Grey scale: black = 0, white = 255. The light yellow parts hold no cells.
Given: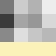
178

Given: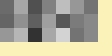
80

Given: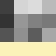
220

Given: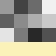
107

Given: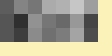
118

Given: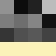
33

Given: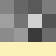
89

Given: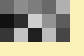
125

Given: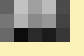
159
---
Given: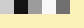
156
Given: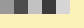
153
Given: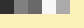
128
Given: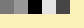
120
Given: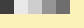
148
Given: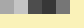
118
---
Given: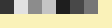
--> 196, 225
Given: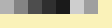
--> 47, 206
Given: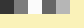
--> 251, 251
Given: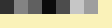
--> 11, 198
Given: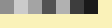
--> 82, 203
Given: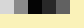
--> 4, 215
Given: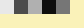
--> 176, 232
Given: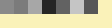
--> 37, 197
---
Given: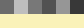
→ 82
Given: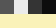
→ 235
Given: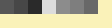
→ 140
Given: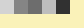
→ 109
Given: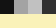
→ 163
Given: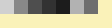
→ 28
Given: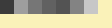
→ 83
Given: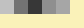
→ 55
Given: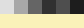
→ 49
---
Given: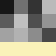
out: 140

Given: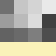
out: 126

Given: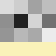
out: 169

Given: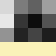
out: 68

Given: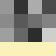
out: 44

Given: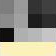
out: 183

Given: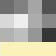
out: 150
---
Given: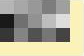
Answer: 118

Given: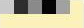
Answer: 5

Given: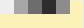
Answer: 45

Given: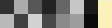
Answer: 157

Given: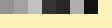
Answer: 175

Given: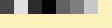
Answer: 126

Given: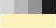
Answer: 148

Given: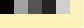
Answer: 36

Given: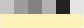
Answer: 34
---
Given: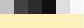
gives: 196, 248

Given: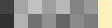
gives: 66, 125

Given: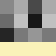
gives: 136, 121

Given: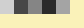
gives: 208, 164

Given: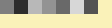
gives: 126, 83

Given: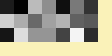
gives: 28, 44
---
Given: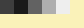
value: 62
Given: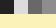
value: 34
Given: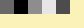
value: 104
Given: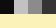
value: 12
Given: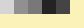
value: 213
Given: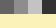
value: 99
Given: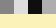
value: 132
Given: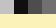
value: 194
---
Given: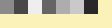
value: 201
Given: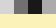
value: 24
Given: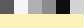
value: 14
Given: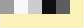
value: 16
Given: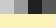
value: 32
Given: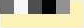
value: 4
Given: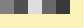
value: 104
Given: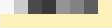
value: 130
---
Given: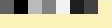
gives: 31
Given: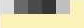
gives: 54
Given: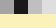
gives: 191
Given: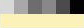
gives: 75
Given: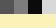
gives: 11
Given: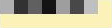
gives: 72
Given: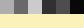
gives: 77
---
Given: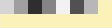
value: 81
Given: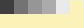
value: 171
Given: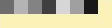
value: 160
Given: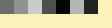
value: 181
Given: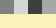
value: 63
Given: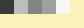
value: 159
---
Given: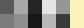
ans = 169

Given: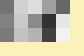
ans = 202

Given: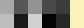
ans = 86

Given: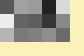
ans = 100

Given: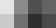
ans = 139

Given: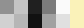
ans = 196

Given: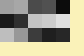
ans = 47

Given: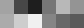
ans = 71
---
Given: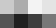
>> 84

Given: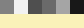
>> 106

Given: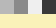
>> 184

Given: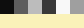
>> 93

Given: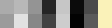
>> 37

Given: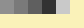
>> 122

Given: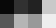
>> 49

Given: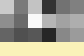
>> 80

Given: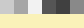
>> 137
